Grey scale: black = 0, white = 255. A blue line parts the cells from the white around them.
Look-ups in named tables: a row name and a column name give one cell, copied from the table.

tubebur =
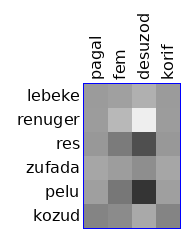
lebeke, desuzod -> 176
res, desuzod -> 79
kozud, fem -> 139
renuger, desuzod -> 238
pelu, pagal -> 159
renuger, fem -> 184
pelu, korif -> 159
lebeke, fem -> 160
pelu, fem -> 119
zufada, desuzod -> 142
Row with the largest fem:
renuger

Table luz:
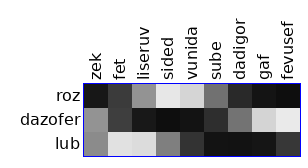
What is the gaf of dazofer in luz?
212
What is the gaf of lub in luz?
21
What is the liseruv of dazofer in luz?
24
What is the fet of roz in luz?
59
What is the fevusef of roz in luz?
14
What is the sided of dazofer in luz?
14
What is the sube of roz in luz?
113
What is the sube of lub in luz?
19

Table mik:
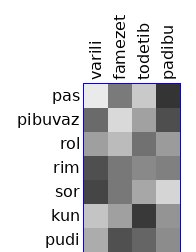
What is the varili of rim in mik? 79
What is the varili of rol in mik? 159
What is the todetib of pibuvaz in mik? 161
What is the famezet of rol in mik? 187
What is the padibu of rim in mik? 128
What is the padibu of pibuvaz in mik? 78
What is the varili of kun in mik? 196
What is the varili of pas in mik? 234
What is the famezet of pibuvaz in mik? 217
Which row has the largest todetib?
pas

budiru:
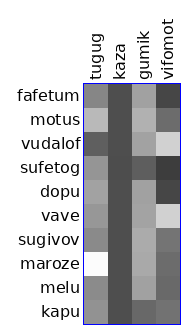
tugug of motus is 185
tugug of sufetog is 149
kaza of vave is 78
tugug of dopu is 162
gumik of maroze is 169
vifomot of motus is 108
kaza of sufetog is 77
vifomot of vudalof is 209
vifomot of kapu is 114
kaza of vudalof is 78
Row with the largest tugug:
maroze

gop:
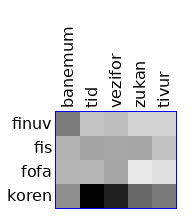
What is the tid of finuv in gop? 196
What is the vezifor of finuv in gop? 189
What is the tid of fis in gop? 164
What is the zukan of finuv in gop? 211
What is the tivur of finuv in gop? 210
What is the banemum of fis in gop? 179
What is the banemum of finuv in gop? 124
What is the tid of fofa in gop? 183
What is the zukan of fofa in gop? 233
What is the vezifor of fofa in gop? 166
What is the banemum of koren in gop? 143
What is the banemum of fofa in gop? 180
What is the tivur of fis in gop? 194
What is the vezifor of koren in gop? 33
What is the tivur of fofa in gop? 223
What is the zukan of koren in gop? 103
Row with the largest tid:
finuv

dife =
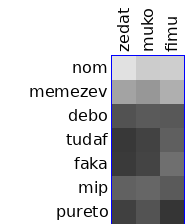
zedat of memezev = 163
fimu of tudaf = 95
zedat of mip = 97
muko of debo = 90
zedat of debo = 82
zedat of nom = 225
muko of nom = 204
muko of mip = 102
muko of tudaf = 66
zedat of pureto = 64
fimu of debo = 88
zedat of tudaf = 56
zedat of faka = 58
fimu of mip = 90
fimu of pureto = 53
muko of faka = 68
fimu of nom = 206
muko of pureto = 83
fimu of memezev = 175

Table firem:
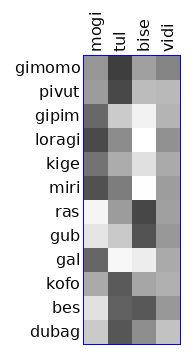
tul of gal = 247
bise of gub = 83
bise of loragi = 255
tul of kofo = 90
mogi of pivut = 156
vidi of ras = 160
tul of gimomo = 62
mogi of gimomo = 150
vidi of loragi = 145
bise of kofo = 166
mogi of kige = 115
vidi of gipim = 180
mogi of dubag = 202
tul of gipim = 203
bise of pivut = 188
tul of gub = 201
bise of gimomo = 160
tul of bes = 96
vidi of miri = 157
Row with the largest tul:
gal

